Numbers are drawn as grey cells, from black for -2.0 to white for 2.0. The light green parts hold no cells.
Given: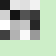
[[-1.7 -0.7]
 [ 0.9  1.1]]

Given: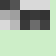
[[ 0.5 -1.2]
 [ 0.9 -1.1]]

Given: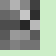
[[-0.2  1.1]
 [-0.8 -1.4]]

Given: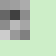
[[-1.0  0.2]
 [ 0.9  0.6]]

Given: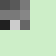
[[-0.1  0.1]
 [ 1.2 -0.4]]

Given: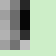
[[-0.3 -1.9]
 [-0.3 -1.9]]

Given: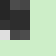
[[-1.3 -1.3]
 [-1.3 -1.3]]
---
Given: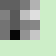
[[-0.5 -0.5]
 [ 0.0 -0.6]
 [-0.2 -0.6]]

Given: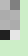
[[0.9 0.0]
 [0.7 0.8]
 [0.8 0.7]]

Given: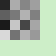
[[-1.4  0.7]
 [-0.5 -0.1]
 [-1.6  1.1]]

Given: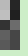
[[ 0.9 -1.4]
 [ 1.0 -1.5]
 [-1.2 -0.3]]

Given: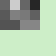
[[-0.4  1.2]
 [-0.6  0.0]
 [-0.7 -0.7]]

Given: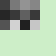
[[-1.0 -0.1]
 [-1.4 -1.1]
 [-0.7  1.3]]

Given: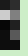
[[-1.6 -1.3]
 [ 1.2  0.0]
 [-1.9 -1.5]]

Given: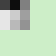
[[-1.0 -1.8]
 [ 1.6  1.2]
 [ 1.6  0.9]]

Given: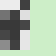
[[ 1.7  1.7]
 [-0.2 -1.0]
 [-1.1 -1.1]]
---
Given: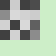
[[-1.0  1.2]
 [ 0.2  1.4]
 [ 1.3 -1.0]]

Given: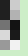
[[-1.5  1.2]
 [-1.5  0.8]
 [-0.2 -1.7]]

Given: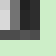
[[ 1.2 -0.2]
 [ 1.4 -0.2]
 [ 1.4 -0.2]]

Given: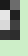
[[-1.6 -0.3]
 [ 1.6 -1.5]
 [ 1.4 -1.0]]

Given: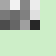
[[ 0.6  1.8]
 [-0.1 -0.3]
 [-0.8 -0.4]]

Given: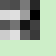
[[-0.7 -0.8]
 [ 1.4  1.5]
 [-0.7 -0.2]]
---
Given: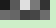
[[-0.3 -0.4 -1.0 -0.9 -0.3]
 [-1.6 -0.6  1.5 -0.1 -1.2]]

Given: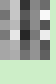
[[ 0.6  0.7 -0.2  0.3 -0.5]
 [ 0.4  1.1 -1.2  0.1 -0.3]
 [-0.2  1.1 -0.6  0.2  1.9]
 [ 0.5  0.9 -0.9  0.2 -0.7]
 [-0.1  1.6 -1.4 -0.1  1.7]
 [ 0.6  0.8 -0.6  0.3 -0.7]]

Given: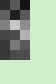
[[-1.1 -0.8 -0.8]
 [-1.3 -0.6 -1.7]
 [-0.5 -1.5 -0.6]
 [ 0.0  1.1  0.2]
 [-0.9 -0.8  0.8]
 [-1.1 -0.1 -0.6]]

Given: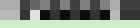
[[ 0.9  0.9 -1.2  1.5 -1.8 -1.2 -1.8 -1.2 -1.8 -1.2 -1.8  0.9 -1.2 -1.2]
 [ 0.7  0.7 -1.0 -0.4  0.0 -1.0  0.0 -1.0  0.0 -1.0  0.0  0.7 -1.0 -1.0]]

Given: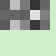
[[-0.6  1.0  0.1 -1.1 -0.3]
 [-0.6  1.0 -0.1 -1.2 -0.4]
 [-0.4 -0.4 -0.5  1.5  0.0]]

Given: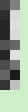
[[-1.2  1.0]
 [-0.9  0.0]
 [-1.3  1.4]
 [-1.4  1.5]
 [-1.4  1.4]
 [-0.7 -0.4]
 [-1.4  1.5]
 [-0.8 -0.2]
 [-0.4 -1.6]]

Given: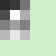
[[ 0.9  1.6  1.0]
 [-1.3 -1.1 -0.2]
 [-0.8  1.9  0.7]
 [ 0.0  0.5  0.0]]

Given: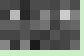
[[ 0.1 -1.2  0.0 -1.6 -0.8 -1.0 -0.9 -0.4]
 [-0.8 -0.9 -1.3 -0.8 -0.8 -0.9 -0.5 -0.8]
 [-1.1  0.9 -1.4 -0.9  0.1 -0.7  1.2  0.0]
 [-0.5 -0.5 -0.7 -0.4 -0.2 -1.0 -0.5 -0.4]
 [-0.9 -0.9 -0.7 -1.0 -1.1 -0.7 -0.9 -0.8]]
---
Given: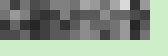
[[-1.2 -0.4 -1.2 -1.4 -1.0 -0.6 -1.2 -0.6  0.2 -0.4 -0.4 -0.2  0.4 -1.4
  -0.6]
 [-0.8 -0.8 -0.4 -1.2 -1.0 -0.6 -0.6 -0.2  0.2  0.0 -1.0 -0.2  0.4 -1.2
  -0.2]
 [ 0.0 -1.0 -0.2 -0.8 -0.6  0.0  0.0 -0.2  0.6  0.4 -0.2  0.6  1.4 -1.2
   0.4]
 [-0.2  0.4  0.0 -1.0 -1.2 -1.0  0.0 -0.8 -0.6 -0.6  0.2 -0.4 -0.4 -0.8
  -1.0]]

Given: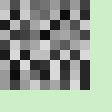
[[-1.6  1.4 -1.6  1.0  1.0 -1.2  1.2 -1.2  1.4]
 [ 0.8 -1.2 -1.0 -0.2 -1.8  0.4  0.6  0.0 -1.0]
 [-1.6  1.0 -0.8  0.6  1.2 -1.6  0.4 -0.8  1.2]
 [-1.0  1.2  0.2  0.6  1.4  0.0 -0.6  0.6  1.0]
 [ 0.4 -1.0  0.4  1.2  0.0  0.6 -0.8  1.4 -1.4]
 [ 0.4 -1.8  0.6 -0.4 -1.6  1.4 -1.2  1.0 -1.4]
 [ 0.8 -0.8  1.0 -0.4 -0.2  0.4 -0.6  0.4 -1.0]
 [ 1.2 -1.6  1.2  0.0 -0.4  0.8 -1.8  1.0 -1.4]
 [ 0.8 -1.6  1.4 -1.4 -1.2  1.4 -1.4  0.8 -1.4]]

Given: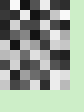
[[-1.3  1.9 -1.7 -0.7  1.7 -1.1 -1.3]
 [-0.9  1.3 -1.1 -0.7  1.3 -0.7 -1.1]
 [-1.5  1.3 -0.9 -0.9  1.5 -0.9 -1.5]
 [ 1.1 -0.9 -0.5  1.5 -1.3  1.7  0.9]
 [ 0.9  1.1 -0.3  1.5  0.9 -1.3 -1.5]
 [-1.3 -0.5  0.1 -1.7 -0.5  1.7  0.7]
 [ 1.5 -1.5  0.5 -0.3 -0.7  1.7  1.5]
 [ 1.3 -1.7  1.1  0.5 -1.1  1.3  1.1]
 [-1.1 -1.3  1.7 -1.7 -1.1  1.1  1.9]]

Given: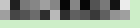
[[ 0.5 -0.9 -0.7 -0.3 -1.3  0.9 -1.3 -0.5 -0.7 -1.1 -0.5  0.3  0.5]
 [ 1.1 -1.5 -0.1  0.1  0.5  0.1 -1.9  0.1 -1.9 -0.7 -0.1 -1.7  1.7]]

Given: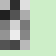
[[-0.1  1.3 -0.1]
 [ 0.3  1.7  0.1]
 [-1.5 -0.7  0.7]
 [-0.7 -0.9  0.9]
 [ 0.9 -1.3  1.5]]

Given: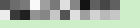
[[ 1.7 -1.1 -1.5  0.3  0.1  1.1 -0.7  1.5  0.5  1.3  0.9  1.1]
 [-0.7 -0.3 -0.1  1.9  0.5 -0.1  1.5  0.1 -1.7 -0.5 -0.9 -0.5]]

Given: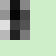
[[ 0.3 -1.9 -0.9]
 [ 1.5 -1.1 -0.7]
 [ 0.9 -1.5 -0.1]
 [ 0.7 -1.7  0.1]]

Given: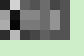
[[-1.3  0.9 -1.1 -0.9 -0.5 -0.7 -0.7]
 [-1.5  1.3 -0.5 -0.7 -0.3 -0.9 -0.7]
 [ 0.7 -1.9 -0.1 -0.1 -0.3  0.3 -0.7]
 [ 0.5 -1.7  0.1  0.1 -0.3  0.3 -0.7]]

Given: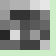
[[ 0.4 -1.2 -1.2 -0.8  0.0]
 [-0.4 -0.4 -1.0 -1.0  1.0]
 [-0.2  0.0 -0.8 -0.6 -0.4]
 [-1.4  1.4 -0.6  0.4 -0.8]
 [ 0.6  0.8  0.8  1.4  1.6]]
